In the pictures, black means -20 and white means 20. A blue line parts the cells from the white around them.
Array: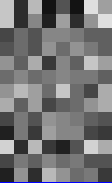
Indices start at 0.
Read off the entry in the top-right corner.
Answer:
5
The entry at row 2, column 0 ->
-9
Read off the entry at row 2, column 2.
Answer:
-7
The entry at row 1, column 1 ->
-13
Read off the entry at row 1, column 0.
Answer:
11
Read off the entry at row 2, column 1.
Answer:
-3
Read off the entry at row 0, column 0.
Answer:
11
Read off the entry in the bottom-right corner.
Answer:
-11
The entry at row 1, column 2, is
1
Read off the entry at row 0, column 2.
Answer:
9
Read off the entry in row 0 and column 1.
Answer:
-13
